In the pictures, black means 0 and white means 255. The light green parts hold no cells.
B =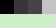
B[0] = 0
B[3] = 195

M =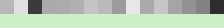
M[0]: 183
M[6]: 196
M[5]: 176
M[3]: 170
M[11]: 198
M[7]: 186

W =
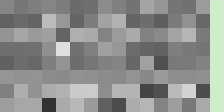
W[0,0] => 133
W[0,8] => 128
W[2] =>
[147, 166, 153, 159, 100, 175, 170, 131, 155, 170, 129, 137, 163, 181, 122]
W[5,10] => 136
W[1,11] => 94
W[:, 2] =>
[127, 100, 153, 112, 104, 147, 146, 167]
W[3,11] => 98
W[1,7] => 162
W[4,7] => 128
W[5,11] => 154
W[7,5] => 184
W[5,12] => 142
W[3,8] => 151
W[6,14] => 76
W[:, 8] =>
[128, 178, 155, 151, 132, 138, 181, 76]
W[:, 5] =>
[107, 101, 175, 113, 109, 145, 202, 184]
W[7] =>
[158, 167, 167, 50, 170, 184, 154, 96, 76, 171, 181, 131, 157, 121, 169]
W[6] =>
[128, 174, 146, 171, 177, 202, 203, 141, 181, 180, 69, 80, 186, 210, 76]
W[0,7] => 140
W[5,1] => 146
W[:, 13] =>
[113, 145, 181, 121, 122, 141, 210, 121]
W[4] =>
[97, 109, 104, 127, 148, 109, 118, 128, 132, 103, 161, 80, 121, 122, 130]
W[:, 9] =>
[115, 101, 170, 108, 103, 147, 180, 171]
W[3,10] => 101
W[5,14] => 143
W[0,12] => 117
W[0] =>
[133, 119, 127, 133, 125, 107, 111, 140, 128, 115, 164, 149, 117, 113, 156]

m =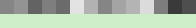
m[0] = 133
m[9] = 180
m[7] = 133

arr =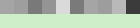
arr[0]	165
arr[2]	121
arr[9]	59
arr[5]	122

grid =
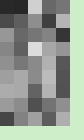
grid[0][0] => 41
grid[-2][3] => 115
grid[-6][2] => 220
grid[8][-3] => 160
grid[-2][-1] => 143
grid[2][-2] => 131
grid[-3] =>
[172, 169, 99, 179, 82]
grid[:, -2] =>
[104, 63, 131, 167, 177, 187, 179, 115, 93]
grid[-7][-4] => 104
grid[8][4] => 174
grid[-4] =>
[159, 169, 139, 187, 83]
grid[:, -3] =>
[208, 142, 118, 220, 138, 139, 99, 80, 160]

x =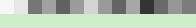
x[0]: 247
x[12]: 150
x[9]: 167
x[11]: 106

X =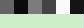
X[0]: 100
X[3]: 68
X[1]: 11
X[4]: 250

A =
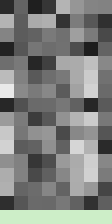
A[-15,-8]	42
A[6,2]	122
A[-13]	[132, 92, 98, 122, 112, 159, 123, 73]
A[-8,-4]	119
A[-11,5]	171
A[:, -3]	[150, 124, 159, 77, 171, 170, 162, 97, 180, 136, 214, 171, 173, 172, 97]
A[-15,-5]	54
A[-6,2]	145
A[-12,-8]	34
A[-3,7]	123
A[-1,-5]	105
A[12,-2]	209
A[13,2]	108
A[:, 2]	[31, 170, 98, 118, 38, 89, 122, 106, 60, 145, 98, 54, 73, 108, 106]
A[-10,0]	187
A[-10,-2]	203
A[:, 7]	[130, 48, 73, 99, 136, 113, 106, 90, 120, 85, 42, 135, 123, 69, 95]
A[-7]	[155, 123, 60, 88, 146, 180, 203, 120]
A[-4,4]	154
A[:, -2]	[132, 87, 123, 29, 191, 203, 210, 39, 203, 148, 178, 206, 209, 152, 49]
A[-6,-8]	200
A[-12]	[34, 86, 118, 109, 113, 77, 29, 99]
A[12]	[173, 130, 73, 96, 135, 173, 209, 123]
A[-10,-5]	110
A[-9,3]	136
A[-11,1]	121
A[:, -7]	[100, 93, 92, 86, 121, 129, 138, 81, 123, 119, 92, 129, 130, 101, 86]
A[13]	[176, 101, 108, 134, 99, 172, 152, 69]
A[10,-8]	210
